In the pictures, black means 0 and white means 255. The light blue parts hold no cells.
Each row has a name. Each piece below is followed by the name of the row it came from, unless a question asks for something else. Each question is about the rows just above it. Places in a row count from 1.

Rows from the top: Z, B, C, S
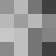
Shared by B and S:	[137]
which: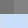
C
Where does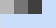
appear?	Z
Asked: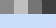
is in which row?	S
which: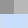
Z

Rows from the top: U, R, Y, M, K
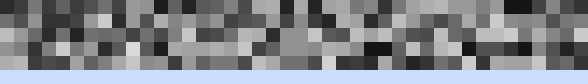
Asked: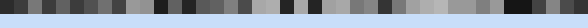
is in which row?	U
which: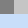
Y

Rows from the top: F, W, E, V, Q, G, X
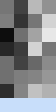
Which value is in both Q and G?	[112]
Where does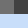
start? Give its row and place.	Q, 1
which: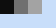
E
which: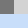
W
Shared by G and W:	[126]
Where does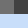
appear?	Q

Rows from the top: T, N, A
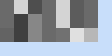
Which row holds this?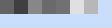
A
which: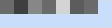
N

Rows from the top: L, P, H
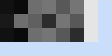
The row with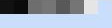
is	L
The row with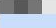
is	L
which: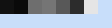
H

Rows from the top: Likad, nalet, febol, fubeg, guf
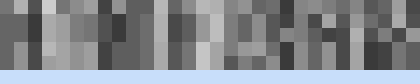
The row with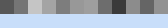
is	fubeg
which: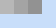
fubeg
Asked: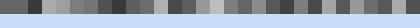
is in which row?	nalet

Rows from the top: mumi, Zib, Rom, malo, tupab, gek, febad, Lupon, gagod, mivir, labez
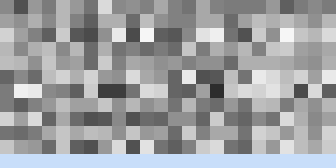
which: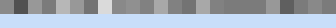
mumi
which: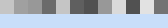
labez
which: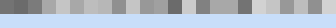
mivir
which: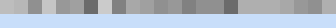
tupab
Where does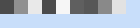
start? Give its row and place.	Rom, 7

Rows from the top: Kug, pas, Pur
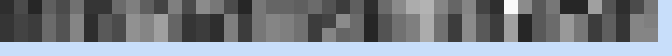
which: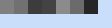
pas
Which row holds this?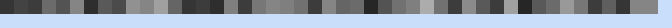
Pur
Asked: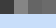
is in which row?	Pur

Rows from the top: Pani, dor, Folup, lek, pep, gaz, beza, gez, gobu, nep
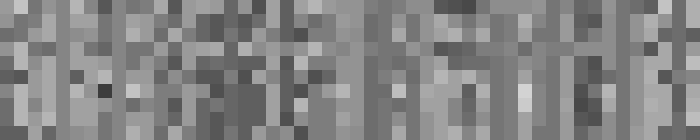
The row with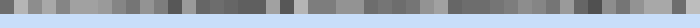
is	pep
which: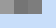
gez
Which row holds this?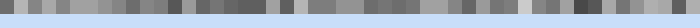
gez
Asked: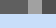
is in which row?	gobu

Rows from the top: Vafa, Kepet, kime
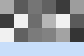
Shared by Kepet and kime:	[241]
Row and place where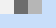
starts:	Kepet, 2
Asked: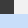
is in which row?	Kepet
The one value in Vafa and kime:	[97]
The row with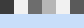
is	Kepet
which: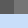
Vafa
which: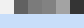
kime

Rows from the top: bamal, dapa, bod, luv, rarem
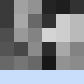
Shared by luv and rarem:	[139]
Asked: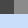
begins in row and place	luv, 2
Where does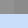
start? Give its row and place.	rarem, 5
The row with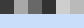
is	dapa
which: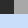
luv

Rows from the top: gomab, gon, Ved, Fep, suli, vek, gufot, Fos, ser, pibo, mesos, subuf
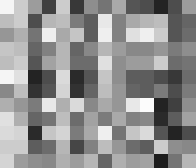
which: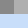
subuf
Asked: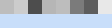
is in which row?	gon
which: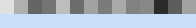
ser
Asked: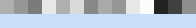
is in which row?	Fos
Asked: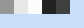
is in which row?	Fos

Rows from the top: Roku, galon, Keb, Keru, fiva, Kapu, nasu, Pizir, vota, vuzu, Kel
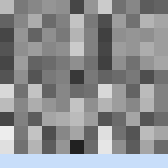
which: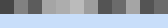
vota
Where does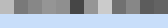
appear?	Roku
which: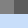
vota
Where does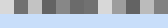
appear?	nasu
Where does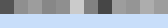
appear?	Keru

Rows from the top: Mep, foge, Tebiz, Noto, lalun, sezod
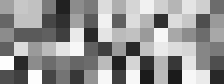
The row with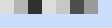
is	foge
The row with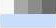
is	Tebiz
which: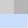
Mep
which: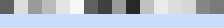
Noto
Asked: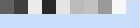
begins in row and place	Tebiz, 4
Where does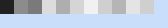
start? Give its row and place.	Mep, 5

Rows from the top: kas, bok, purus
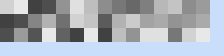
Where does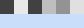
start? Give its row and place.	purus, 6
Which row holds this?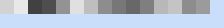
kas
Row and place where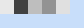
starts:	purus, 7
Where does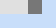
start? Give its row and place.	purus, 11

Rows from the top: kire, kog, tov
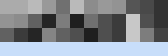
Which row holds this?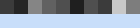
tov
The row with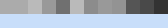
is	kire
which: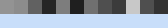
kog

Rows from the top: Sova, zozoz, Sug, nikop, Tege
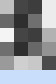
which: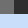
nikop
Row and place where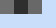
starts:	nikop, 1

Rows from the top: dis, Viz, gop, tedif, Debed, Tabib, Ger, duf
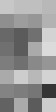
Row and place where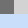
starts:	gop, 3
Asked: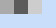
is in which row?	duf
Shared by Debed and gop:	[112]

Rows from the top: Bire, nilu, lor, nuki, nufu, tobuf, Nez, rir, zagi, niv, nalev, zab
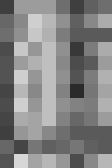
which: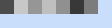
nuki
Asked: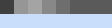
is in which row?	niv
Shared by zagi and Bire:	[156]

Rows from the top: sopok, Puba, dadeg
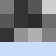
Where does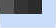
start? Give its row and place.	Puba, 1
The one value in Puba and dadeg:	[51]
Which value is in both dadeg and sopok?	[51]
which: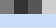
sopok

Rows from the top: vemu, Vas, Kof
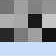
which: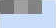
vemu
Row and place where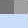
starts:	vemu, 1
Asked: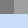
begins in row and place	Kof, 2
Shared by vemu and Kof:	[160]
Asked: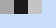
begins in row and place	Vas, 2
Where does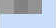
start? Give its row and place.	vemu, 2

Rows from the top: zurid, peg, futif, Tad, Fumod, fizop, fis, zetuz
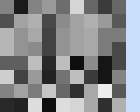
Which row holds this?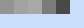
Tad
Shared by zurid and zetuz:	[213]
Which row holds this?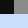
Fumod

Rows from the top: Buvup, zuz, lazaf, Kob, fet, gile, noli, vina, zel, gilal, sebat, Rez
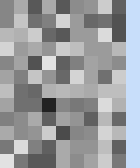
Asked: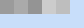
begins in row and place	Kob, 2
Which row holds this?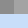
Rez
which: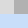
vina
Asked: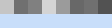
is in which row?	zuz
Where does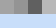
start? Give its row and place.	zel, 5
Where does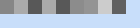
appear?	Buvup
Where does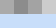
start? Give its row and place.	Rez, 5

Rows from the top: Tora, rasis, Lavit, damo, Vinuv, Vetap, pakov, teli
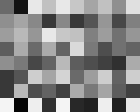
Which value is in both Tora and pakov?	[165]
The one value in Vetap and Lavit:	[157]
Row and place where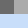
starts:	damo, 3
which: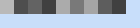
pakov
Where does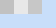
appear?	Tora
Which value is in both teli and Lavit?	[232]

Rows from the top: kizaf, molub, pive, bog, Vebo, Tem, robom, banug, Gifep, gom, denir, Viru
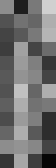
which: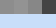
denir
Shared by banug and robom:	[174]

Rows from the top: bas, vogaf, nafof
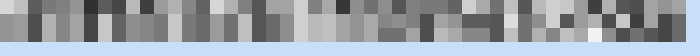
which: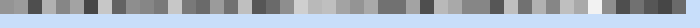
nafof
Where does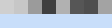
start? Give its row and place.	bas, 40
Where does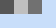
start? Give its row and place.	nafof, 36
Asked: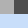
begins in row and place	vogaf, 43
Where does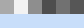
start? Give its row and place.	nafof, 42

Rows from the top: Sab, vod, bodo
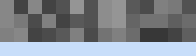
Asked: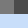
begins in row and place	vod, 2
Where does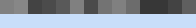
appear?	bodo
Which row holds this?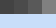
bodo
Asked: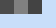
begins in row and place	vod, 3
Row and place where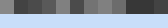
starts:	bodo, 2
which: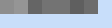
vod

